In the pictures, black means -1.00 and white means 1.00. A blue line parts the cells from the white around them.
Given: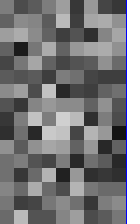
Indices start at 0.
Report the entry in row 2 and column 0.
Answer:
0.24
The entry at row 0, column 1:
-0.40
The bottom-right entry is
-0.07
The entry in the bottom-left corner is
-0.17
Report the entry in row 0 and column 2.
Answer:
-0.29
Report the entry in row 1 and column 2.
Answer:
0.04
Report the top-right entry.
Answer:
-0.57
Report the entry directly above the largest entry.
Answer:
0.09
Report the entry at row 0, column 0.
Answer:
-0.02
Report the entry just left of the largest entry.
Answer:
-0.02
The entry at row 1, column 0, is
-0.23
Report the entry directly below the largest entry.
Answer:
0.52
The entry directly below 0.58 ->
0.30
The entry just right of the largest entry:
0.46
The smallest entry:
-0.85

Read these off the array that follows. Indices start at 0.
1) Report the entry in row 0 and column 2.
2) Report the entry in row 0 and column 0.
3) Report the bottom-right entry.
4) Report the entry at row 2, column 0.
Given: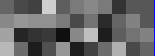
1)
-0.49
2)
-0.21
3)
-0.21
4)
0.28

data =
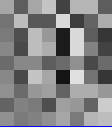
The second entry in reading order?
-0.27
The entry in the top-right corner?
-0.27
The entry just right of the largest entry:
-0.10
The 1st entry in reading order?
0.30
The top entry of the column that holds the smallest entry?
-0.48
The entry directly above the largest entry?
0.13
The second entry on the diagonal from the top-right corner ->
-0.22
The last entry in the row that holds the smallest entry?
-0.58
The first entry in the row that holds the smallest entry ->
0.07
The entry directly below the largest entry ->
0.36
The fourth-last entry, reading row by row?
0.30
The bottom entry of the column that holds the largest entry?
-0.04
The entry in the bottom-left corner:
0.13
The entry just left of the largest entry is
-0.84
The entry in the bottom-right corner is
0.48
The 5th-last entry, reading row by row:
0.13
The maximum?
0.76
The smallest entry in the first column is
-0.22
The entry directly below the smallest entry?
-0.22

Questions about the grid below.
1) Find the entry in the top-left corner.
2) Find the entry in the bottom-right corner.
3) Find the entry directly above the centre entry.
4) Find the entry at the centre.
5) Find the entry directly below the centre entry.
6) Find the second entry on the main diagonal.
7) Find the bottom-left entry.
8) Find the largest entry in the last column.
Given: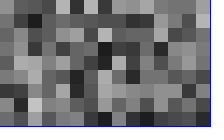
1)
0.13
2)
-0.67
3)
-0.77
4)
-0.72
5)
0.35
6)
-0.49
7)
-0.15
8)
0.41

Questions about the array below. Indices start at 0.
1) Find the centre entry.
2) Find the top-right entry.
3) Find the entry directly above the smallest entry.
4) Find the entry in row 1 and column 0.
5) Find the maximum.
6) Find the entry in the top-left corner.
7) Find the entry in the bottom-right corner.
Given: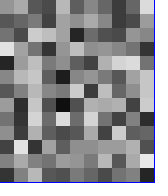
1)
0.60
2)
0.72
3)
-0.04
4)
-0.32
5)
0.82
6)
0.17
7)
-0.71

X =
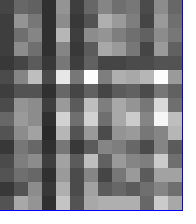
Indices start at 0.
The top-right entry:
-0.19
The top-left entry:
-0.46
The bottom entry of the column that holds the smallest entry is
-0.62
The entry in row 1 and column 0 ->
-0.51
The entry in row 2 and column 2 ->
0.04
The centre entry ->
0.49
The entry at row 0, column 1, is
-0.19
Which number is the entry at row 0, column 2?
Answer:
-0.24
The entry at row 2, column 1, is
-0.13
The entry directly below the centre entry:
0.65
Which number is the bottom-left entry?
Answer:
-0.35
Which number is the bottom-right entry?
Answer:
0.32
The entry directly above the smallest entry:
-0.62
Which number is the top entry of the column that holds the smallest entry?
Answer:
-0.62
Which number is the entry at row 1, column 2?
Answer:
-0.07
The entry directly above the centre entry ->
-0.24
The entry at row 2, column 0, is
-0.51
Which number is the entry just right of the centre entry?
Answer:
-0.01
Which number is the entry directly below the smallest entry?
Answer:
-0.62
